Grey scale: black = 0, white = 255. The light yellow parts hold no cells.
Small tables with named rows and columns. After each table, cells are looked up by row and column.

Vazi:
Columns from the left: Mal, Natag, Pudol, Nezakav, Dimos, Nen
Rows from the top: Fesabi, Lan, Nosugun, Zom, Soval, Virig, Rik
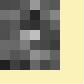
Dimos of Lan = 105
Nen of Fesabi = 87
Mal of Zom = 79
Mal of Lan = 113
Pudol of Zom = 161
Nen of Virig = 98
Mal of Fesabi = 74
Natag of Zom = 95

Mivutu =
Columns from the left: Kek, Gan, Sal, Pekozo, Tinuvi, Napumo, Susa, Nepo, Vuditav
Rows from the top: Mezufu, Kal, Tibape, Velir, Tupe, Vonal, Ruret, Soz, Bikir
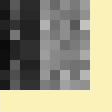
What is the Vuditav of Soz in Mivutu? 181
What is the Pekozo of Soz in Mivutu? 43
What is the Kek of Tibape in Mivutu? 35
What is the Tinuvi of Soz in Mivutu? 151
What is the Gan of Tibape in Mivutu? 50
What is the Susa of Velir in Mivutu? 141
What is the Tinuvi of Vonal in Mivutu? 157
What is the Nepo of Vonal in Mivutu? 131
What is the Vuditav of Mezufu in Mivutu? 156
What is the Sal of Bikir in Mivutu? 50
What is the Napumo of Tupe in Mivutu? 144
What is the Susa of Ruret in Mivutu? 120
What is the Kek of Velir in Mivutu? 25
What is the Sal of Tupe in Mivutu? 47
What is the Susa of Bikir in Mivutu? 161
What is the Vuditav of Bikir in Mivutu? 144
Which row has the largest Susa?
Soz

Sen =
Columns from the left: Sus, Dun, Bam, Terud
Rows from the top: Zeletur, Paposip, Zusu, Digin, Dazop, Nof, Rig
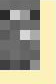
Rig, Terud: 141
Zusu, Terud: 108
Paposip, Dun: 205
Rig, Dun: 84
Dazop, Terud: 115
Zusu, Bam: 110
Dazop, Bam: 99
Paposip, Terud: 53
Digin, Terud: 171
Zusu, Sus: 112
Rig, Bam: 66
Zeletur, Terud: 106
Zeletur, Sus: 110
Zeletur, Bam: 109
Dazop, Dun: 108
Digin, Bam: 214
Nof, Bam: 102
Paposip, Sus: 41
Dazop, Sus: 108
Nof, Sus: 100
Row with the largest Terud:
Digin

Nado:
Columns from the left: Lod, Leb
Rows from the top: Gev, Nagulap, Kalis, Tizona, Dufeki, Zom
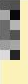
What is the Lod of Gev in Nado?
86
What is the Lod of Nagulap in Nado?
168
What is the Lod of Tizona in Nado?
108
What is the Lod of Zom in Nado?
219
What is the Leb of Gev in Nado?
81
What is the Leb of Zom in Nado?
36
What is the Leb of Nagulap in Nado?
9
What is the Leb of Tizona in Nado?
81
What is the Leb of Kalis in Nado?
181
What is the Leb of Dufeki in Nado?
166
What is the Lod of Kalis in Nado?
107
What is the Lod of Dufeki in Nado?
156

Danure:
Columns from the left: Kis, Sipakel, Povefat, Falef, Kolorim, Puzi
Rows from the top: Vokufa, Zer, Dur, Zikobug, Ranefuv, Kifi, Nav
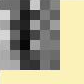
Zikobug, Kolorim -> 125
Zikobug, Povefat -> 20
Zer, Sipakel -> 116
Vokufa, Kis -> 112
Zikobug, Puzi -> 102
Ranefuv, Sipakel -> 62
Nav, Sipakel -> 169
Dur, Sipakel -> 57
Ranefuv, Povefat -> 8

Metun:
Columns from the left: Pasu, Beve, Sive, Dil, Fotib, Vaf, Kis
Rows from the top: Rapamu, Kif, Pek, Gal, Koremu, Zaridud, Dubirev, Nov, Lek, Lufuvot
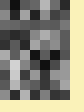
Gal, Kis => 91
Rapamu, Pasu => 95
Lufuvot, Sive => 178
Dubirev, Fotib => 16
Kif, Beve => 37
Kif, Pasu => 137
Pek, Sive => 91
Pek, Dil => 84
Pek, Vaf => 90
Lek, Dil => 92
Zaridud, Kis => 83
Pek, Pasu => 105
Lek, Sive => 109

